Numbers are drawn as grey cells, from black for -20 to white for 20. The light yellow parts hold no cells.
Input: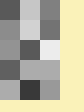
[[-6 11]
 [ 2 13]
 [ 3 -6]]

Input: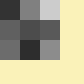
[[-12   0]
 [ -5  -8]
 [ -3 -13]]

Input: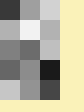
[[-11   5]
 [  8  18]
 [  0  -3]]

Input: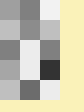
[[ 5  0]
 [10  2]
 [ 0 17]]

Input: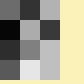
[[ -3 -12]
 [-19   7]
 [-13   0]]

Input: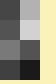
[[-9  8]
 [-7 13]
 [-1 -7]]
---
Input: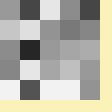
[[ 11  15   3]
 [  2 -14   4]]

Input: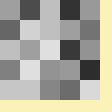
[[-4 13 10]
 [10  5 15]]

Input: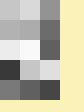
[[ 8  7 -3]
 [17 19 -5]]

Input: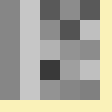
[[ 1 11  2]
 [ 1 11  8]]

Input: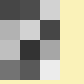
[[  8  13  -9]
 [ 10 -12   6]]

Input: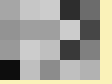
[[ 3  5  5]
 [ 4 12 10]]

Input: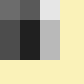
[[ -8 -15   9]
 [ -8 -15   9]]
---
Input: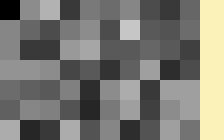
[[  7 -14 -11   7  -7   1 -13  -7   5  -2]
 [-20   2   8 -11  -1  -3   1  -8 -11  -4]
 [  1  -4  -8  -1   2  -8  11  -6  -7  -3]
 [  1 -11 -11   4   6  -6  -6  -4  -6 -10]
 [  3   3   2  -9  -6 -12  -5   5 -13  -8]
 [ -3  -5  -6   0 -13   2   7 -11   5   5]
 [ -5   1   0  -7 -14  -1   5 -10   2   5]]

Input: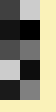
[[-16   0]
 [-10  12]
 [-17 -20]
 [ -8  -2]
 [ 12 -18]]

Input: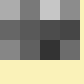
[[  1  -5 -12  -3]
 [  7  -1  11   2]
 [ -4  -6  -8  -9]]

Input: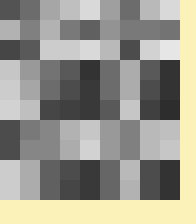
[[ 12   7  -5  -9 -11  -4   8  -8 -12]
 [ -7  -3   6  10  14   5  -3   9  14]
 [  8   0   8  -1  -5   3  -1  -1  -2]
 [ -9  -6  12  12  14   9  -8  13  16]
 [ 11   4  -2  -6 -12  -3   7  -6 -12]
 [ 12   6  -3  -8 -11  -3   7  -8 -12]
 [ 13  10  -9 -10 -11  -6  11 -10 -13]
 [ -8  -1   1   8  11   4   0   9  10]
 [ -8   1   1   7  13   4   0   9  11]
 [ 12   7  -5  -8 -11  -4   9  -8 -12]]

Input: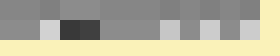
[[  2   2  13 -11 -10   2   2   2  11   2  12   2  12]
 [  1   1   0   2   2   1   1   1   0   1   0   1   0]]

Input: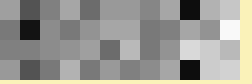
[[  4  -7  -1   8  -1   4   0   2   6 -18  12  13]
 [  5  -7   0   6  -3   4   4   1   6 -18   8  11]
 [ -1 -17   2  -1   3   6   6  -1   0   6   3  19]
 [  0   0   2   3   5  -3   9  -1   3  14  12   9]]
